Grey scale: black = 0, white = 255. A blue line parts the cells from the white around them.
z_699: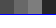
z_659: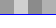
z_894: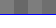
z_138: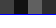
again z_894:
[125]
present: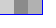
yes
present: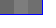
yes
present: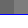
yes
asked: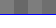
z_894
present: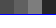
no

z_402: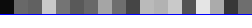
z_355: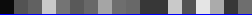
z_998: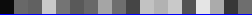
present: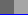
yes
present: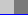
no
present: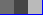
yes
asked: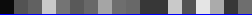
z_355

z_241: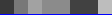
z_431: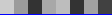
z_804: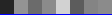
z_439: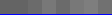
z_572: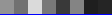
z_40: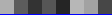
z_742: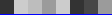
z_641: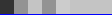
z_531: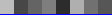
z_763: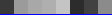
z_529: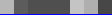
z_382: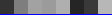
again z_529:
[79]
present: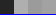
no
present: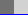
no
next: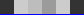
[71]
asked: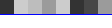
z_742
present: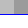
yes

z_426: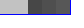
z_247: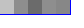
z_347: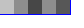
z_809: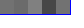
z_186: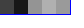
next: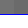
[128]
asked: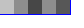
z_347
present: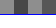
yes
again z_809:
[114]
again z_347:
[142]
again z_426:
[194]

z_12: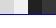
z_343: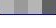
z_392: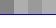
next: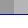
[97]
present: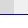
yes
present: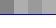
yes
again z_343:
[181]
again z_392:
[174]

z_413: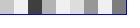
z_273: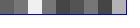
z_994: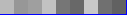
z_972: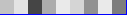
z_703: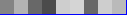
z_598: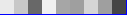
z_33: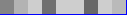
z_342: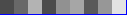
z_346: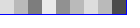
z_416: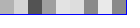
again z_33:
[206]
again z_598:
[159]
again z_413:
[240]
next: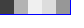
[240]
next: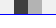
[221]
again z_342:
[75]

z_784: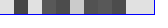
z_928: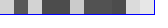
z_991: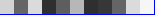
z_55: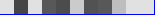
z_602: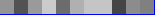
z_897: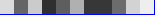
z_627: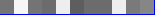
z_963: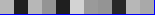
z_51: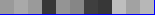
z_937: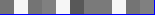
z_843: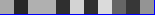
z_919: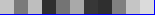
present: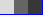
yes
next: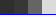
[246]

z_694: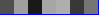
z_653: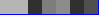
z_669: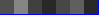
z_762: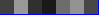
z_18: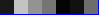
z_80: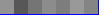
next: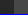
[95]
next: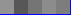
[153]
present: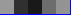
yes
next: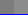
[48]
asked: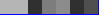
z_653
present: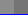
no

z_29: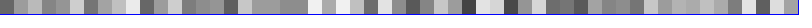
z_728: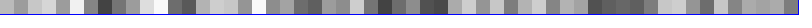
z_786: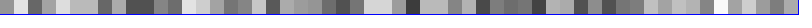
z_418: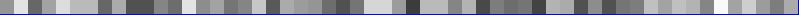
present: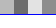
no
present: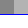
yes

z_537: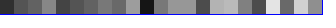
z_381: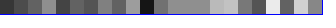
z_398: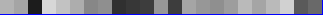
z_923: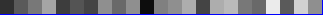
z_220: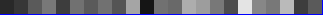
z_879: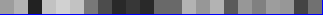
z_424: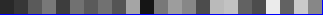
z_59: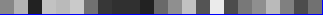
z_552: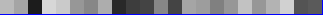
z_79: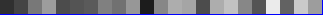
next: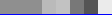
[98]
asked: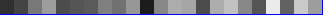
z_79
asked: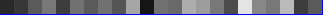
z_220

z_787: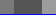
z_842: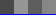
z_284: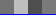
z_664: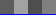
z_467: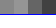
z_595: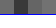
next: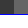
[114]
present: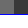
yes
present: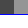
yes
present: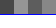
yes

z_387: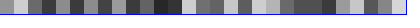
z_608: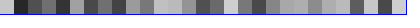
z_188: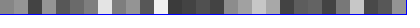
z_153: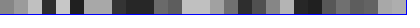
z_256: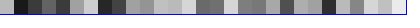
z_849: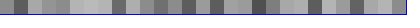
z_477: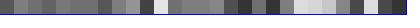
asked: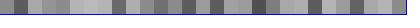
z_849
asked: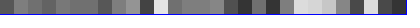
z_477
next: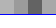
[180]
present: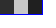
yes
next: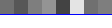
[126]

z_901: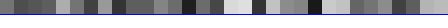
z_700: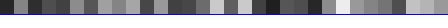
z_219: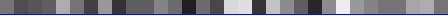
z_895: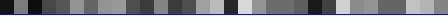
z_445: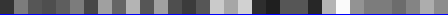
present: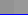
yes
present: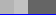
no
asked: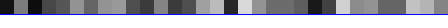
z_895
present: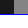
no
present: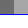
no
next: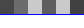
[31]
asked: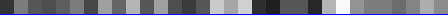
z_445

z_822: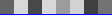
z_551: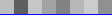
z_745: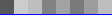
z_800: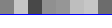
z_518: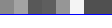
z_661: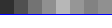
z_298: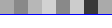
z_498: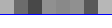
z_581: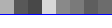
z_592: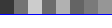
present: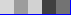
yes
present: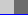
yes
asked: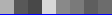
z_581
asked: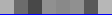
z_498
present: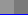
no

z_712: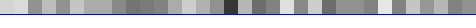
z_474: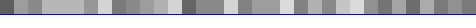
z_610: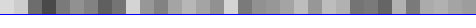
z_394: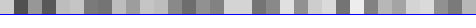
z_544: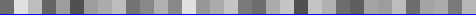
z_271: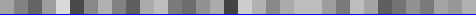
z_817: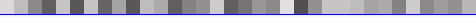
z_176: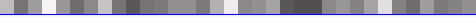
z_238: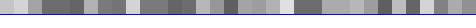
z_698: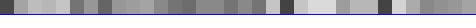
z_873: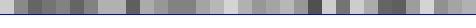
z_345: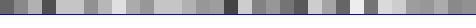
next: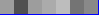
[177]
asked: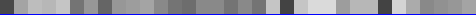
z_698
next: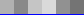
[164]
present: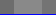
yes
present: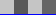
yes
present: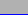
yes

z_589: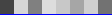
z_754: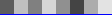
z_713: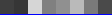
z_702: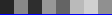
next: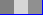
[68]
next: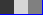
[144]
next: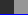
[100]

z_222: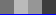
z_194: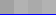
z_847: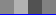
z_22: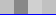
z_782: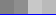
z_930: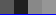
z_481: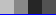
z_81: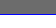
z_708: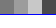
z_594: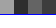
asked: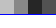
z_481
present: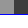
yes
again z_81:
[108]

